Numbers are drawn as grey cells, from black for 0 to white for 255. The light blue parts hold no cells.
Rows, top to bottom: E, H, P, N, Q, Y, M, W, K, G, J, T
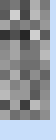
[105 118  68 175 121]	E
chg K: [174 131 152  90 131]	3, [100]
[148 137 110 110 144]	M
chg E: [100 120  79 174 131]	4, [120]

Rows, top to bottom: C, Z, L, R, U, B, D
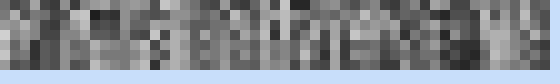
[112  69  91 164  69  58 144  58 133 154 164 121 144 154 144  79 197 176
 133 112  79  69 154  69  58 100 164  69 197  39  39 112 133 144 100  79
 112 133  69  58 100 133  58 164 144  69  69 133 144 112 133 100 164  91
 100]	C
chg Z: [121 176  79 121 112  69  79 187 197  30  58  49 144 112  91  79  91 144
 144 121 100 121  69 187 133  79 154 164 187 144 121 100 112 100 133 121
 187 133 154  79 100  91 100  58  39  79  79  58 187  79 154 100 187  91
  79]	53, [100]

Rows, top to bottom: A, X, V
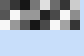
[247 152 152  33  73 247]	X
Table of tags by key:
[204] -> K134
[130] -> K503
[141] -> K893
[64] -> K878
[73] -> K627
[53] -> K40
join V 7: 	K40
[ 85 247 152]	X
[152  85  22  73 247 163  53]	V
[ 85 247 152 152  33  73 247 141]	X
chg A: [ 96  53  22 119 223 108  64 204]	6, [53]

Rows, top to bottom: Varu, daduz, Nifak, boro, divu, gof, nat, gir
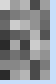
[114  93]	gof
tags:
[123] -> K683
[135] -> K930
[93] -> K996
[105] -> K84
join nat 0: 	K930
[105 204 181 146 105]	Nifak
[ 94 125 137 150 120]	daduz
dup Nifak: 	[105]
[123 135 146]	daduz

